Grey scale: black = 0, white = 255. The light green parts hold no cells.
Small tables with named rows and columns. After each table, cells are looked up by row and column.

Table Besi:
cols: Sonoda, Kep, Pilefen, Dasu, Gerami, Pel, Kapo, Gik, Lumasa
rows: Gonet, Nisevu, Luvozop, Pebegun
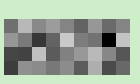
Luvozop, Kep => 66
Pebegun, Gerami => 140
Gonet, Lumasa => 132
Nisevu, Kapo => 115
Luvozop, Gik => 135
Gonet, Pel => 99
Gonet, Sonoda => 112
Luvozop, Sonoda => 70
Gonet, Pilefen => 137
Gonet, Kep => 184

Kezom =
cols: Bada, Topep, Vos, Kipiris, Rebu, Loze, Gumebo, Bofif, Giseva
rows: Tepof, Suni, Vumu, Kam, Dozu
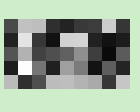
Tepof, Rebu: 35
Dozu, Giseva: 198
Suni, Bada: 34
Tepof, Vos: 190
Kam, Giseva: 36
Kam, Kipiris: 32
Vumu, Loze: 143
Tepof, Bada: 74
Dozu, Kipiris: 188
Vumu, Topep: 178
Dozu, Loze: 179
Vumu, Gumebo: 62
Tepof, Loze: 57
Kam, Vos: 117
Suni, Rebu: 210
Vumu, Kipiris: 79
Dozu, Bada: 187
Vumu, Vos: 66

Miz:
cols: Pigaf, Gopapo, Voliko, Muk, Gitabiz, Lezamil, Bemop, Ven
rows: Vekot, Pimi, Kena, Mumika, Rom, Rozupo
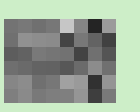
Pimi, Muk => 139
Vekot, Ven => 155
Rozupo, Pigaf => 127
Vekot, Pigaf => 115
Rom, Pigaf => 134
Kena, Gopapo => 98

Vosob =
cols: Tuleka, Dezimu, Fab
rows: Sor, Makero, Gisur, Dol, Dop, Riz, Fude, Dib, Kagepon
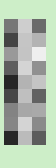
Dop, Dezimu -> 179
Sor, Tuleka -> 119
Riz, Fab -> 98
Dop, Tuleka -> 38
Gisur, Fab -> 239
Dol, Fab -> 144
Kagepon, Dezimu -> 187
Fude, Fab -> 169
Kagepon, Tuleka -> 39
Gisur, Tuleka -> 153
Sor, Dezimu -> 206
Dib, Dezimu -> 212
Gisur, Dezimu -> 196
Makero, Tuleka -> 68
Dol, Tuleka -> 94
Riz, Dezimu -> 191
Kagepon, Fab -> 92
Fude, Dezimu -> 167
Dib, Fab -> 138
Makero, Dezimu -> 197
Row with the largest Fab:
Gisur

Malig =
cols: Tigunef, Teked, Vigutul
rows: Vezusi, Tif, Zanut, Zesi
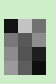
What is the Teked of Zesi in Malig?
93
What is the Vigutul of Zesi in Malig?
14
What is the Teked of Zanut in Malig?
84
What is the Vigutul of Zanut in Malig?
30
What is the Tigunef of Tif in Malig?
120
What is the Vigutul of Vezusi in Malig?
114
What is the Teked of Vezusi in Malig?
195
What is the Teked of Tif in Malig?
89
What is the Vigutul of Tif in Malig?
142
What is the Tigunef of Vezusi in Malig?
19
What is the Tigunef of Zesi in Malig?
154
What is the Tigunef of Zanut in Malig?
140
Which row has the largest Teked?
Vezusi

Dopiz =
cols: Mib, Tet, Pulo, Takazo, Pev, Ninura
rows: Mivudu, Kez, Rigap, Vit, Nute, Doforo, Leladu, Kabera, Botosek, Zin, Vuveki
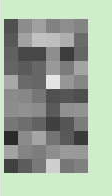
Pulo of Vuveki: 121
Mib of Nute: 168
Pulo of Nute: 103
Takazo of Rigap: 142
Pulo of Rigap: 71
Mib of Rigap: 97
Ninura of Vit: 164
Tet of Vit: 90
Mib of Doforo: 139
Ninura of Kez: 107
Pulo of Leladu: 140

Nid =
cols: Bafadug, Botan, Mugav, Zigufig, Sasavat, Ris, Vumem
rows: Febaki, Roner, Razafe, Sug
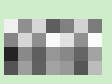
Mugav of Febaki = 214
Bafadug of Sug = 84
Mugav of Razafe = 95
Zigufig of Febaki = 94
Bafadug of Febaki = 240
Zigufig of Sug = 163
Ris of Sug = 86
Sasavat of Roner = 225
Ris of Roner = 145
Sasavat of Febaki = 129
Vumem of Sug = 188
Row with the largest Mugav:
Febaki

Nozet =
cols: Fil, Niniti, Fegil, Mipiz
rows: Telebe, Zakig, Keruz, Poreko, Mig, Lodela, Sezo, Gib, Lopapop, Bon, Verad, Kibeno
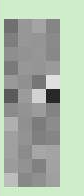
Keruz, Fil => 142
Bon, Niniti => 139
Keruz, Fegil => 150
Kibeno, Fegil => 144
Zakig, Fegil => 149
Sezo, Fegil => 156
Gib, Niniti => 144
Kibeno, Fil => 189
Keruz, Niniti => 147
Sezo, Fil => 139
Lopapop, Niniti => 147
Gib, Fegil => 124
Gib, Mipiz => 140

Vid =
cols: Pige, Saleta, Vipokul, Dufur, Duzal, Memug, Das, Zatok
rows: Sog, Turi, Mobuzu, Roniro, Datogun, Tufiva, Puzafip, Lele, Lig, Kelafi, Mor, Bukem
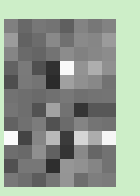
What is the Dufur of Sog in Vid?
115
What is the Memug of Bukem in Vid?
109
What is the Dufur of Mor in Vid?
46
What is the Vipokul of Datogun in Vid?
116
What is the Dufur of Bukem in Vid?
117
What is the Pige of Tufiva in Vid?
114
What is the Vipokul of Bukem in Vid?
92
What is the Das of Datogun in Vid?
136
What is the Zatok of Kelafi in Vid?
114
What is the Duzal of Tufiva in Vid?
120
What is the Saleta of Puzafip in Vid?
110
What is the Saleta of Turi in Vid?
98
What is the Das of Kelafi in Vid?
102
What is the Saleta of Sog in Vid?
104
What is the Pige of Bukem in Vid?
120
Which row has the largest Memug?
Lig

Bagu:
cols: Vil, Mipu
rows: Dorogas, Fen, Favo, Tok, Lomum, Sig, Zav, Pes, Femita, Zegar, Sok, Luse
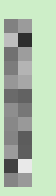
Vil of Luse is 133
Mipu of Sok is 233
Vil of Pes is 136
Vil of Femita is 132
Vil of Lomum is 151
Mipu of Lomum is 167
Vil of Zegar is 156
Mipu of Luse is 153
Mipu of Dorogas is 155
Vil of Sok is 65
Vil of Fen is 190
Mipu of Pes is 153
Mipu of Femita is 92
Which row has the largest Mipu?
Sok

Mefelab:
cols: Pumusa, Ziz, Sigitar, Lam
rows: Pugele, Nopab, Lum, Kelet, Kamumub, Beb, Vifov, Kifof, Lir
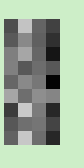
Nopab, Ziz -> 137
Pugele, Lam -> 65
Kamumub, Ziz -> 137
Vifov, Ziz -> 201
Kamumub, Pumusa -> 102
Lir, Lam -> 39
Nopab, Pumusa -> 89
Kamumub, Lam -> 3
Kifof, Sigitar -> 117
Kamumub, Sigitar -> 119
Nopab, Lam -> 48
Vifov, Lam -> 39

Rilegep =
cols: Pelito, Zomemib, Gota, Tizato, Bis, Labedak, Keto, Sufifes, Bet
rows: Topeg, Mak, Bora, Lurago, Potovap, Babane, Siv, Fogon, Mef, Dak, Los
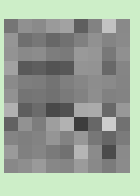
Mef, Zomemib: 127
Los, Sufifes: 123
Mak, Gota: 119
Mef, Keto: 119
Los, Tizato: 135
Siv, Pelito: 177
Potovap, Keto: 141
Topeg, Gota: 138
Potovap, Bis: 127
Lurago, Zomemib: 89

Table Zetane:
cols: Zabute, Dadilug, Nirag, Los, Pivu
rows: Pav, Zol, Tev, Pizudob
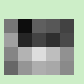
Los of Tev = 190
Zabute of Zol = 160
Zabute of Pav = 119
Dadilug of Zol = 37
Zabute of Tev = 133
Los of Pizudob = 168
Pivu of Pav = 66
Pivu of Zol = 73
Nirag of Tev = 221
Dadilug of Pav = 13
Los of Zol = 47
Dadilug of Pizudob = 149
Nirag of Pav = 95
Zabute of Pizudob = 103
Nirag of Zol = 67
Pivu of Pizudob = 138
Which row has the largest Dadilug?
Tev

